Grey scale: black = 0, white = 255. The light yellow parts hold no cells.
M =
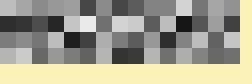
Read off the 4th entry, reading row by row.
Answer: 152
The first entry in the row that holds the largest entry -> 46
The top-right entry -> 146
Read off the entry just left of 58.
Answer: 52
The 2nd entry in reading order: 166
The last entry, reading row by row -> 112
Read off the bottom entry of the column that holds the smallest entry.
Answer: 174
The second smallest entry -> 30
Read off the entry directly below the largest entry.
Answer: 65
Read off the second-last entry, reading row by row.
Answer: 104
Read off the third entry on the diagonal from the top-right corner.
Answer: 189
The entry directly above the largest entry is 71
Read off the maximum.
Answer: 234
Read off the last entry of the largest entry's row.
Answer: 65
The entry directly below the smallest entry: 131
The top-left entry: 189
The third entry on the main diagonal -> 118
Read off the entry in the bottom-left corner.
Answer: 181

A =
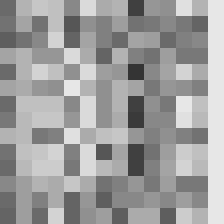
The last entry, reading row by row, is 231
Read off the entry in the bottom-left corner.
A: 100
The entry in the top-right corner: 231
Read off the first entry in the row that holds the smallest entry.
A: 106
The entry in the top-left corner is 106
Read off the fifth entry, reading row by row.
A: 136
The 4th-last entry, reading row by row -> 94
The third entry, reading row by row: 198
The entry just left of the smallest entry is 150
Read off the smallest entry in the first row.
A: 64
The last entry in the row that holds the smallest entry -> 231
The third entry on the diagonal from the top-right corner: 128
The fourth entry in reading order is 192
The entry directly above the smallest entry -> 128
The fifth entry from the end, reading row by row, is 171
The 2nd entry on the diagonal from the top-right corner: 100
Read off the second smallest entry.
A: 58

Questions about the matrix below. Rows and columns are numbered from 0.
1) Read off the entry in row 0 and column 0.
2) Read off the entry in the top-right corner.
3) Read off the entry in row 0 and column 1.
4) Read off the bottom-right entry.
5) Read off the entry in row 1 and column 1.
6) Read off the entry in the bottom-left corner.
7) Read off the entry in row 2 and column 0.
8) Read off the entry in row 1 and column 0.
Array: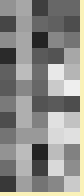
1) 147
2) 103
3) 167
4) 202
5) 159
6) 56
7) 141
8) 70

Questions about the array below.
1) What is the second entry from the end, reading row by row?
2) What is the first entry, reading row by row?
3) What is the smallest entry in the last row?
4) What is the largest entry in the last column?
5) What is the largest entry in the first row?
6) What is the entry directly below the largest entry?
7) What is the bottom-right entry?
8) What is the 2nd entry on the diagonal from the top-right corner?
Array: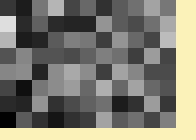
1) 69
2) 55
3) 2
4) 188
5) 181
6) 181
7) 127
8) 112

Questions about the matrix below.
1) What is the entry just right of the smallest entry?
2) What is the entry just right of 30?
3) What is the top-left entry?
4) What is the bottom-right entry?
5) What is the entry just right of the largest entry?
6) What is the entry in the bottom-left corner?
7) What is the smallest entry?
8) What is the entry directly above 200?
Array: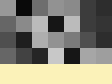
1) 110
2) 174
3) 152
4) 158
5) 22
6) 102
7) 9
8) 146

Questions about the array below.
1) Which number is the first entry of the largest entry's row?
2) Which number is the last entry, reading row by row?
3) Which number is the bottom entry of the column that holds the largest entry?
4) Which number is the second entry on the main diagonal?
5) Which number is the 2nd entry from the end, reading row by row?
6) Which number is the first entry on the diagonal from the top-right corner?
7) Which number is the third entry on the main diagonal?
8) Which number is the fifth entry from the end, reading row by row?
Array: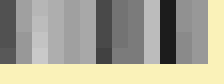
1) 88
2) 152
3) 201
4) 160
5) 138
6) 152
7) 195
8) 123
